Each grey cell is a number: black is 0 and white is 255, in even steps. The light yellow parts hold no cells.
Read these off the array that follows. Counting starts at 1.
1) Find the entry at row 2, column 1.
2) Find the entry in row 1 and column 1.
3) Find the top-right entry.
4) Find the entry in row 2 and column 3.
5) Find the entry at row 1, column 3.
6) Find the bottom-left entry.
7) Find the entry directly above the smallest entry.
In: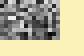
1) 23
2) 151
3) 192
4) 179
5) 222
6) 151
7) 207

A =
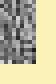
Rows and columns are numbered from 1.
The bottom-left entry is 210
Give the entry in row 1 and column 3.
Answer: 100
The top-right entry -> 124
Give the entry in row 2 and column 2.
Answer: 150
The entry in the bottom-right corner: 43
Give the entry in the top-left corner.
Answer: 166
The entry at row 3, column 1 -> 181
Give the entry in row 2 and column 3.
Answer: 72
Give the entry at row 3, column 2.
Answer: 87
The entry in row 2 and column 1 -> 56
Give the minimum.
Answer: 28
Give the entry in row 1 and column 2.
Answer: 87

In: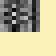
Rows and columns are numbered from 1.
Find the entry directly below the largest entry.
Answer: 20
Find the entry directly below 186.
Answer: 75
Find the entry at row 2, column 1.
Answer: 128
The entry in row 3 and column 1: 156
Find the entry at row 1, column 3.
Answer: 75
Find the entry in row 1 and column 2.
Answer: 103
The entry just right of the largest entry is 75
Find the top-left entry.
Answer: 156
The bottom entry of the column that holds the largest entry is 8
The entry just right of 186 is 62
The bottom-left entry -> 156
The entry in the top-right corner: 103
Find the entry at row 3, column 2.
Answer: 144
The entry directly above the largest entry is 8
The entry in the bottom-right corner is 116
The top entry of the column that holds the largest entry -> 75
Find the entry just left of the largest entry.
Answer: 49

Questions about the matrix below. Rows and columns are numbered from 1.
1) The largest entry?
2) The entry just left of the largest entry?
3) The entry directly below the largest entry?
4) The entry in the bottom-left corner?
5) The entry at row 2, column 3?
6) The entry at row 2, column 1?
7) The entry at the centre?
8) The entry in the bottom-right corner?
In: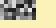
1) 232
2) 114
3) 114
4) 191
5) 139
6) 101
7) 101
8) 61
